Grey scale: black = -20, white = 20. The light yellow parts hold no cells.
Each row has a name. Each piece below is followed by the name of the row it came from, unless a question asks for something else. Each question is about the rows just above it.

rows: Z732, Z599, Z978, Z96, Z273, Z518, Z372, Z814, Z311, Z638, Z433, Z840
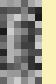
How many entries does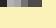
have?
6
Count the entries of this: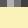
4

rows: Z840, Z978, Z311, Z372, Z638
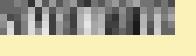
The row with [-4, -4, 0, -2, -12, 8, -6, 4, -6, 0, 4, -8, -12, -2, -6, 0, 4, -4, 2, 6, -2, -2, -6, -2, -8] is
Z840
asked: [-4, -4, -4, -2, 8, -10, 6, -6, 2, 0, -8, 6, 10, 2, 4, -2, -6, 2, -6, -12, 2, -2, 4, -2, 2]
Z978
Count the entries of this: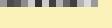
14
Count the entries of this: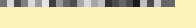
25

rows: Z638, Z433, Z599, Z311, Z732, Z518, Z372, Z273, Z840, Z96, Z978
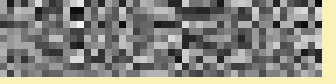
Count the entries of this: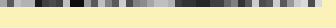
46
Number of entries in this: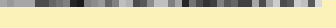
46
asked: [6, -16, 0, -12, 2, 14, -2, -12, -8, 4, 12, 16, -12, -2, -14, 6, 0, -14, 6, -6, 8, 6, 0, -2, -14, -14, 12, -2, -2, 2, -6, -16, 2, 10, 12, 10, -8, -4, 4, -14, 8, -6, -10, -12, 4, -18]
Z638
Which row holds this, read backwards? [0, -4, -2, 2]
Z840
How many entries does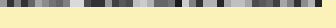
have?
46
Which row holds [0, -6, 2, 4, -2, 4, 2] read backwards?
Z732
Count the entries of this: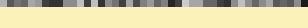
44

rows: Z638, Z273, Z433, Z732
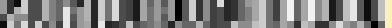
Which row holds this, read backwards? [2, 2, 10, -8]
Z732
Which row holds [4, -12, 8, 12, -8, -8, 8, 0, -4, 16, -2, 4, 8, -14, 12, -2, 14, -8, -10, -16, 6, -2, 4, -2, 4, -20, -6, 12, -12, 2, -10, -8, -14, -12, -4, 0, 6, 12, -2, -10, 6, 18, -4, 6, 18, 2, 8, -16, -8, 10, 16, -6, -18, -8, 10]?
Z273
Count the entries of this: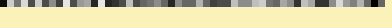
55

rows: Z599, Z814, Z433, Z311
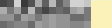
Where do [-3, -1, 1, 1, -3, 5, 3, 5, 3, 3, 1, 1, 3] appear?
Z311
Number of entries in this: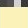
4
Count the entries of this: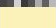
8
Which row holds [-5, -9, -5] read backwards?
Z814
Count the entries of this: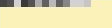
13
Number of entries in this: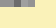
5

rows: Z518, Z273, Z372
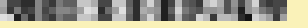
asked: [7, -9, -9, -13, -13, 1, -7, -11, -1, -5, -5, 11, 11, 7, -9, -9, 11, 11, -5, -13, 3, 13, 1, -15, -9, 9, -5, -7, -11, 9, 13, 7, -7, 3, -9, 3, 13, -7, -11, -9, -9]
Z518
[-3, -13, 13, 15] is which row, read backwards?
Z273
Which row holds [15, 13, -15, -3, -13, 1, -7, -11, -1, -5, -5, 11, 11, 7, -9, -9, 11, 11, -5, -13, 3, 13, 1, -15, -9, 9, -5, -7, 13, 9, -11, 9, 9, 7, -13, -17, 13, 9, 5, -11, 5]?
Z372
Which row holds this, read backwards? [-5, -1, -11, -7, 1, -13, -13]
Z518
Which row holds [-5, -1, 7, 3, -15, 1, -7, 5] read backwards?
Z273

